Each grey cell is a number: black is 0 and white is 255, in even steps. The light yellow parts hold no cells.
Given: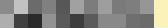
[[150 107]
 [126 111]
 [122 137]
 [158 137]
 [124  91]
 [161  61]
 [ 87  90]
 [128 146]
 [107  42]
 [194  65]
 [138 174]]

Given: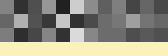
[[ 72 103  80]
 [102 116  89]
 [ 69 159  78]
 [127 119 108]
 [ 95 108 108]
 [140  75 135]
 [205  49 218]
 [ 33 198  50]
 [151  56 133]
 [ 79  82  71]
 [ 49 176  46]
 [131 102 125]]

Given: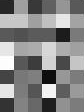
[[ 89 163 122 160 197 124 154 124]
 [149 231  28 172  72 151  93 145]
 [ 96 192  91 215 210  14 243  30]
 [ 56 160  91 172  60 127  85 104]
 [159 199  81 166  88 120 124 131]
 [ 39 199  89 230 253  68 229  51]]

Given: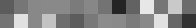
[[108  50]
 [201 103]
 [118 225]
 [231 137]
 [ 98 123]
 [ 36 138]
 [115 140]
 [135 121]
 [123  92]
 [137 110]
 [137 195]
 [136 136]
 [118 225]
 [ 92 116]]

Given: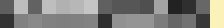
[[103  55]
 [ 47 114]
 [ 34 102]
 [163 124]
 [ 79 148]
 [ 86 149]
 [ 86 145]
 [ 96  46]
 [197 131]
 [183 128]
 [177 127]
 [190 129]
 [ 98 137]
 [189 129]
 [ 94  51]]

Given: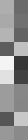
[[106 112  99 192  55  66 135 134 200 138]
 [174 169 180  93 244 225 156 156  85 152]]
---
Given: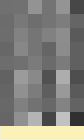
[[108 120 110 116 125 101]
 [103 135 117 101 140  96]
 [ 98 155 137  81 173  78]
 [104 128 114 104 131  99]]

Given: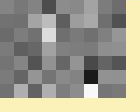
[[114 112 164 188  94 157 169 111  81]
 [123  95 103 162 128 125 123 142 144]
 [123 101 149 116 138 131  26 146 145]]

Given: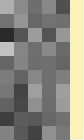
[[114 148 103 114 111]
 [193 133 111 137 106]
 [124 100 135 111 127]
 [ 98  72 144 109 155]
 [130  89  67 144 120]]

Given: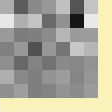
[[231 175 195 105 145  21 233]
 [128 152  81 151 117 199 182]
 [174 137 127 147 157 133 150]]

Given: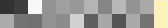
[[171 115 113 146 140 209  95 168  84 170 115]]

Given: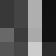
[[ 56  68 175  17]
 [ 85  72 204  44]]
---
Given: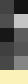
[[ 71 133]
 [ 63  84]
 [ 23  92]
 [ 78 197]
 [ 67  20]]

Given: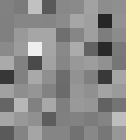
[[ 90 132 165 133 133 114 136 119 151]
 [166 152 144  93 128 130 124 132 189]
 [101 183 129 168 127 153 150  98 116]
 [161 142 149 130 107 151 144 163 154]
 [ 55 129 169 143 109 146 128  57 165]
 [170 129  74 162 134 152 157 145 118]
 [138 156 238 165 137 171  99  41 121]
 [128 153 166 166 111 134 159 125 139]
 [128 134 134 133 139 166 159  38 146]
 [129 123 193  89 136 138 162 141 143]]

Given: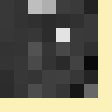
[[ 44  53  76  63  54  22 103]
 [ 45  55  53  63  64  55  36]
 [ 52  55  73  51  42  66  10]
 [ 51  52  82  53  72  58  48]
 [ 55  53  55  44 227  58  57]
 [ 56  51  48  43  46  49  57]
 [ 56  52 190 175  61  58  34]]

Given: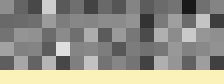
[[ 94 167  99 181  71 127 194 115 134 116  66 175 149  97 158  64]
 [162 129 132  92 223 133 136 125  87 124 113 119 152 130 137 146]
 [115 148 145 108 139 111 173  91 154 119  75 176 140 202 150 143]
 [105 107 111 155 125 135 133 140 139 147  51 122 159 107 196  61]
 [142 100  72 206  89 111  67 105  85 132  92 107 115  25 112 132]]

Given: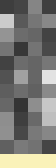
[[ 96 122 114  69]
 [144  72 121 135]
 [142  63 105 191]
 [103  52 142 199]
 [ 94 109  97 138]
 [ 82 161 102 226]
 [ 66 108 101 119]
 [117  55 116  73]
 [148 108 102  67]
 [203  89 118 136]
 [ 62  69 133  63]]

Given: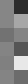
[[132 108]
 [128 232]
 [132  85]
 [114 132]
 [134 167]
 [134  44]]

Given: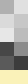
[[ 90  60]
 [ 71 140]
 [231 188]
 [218 199]
 [176 224]]
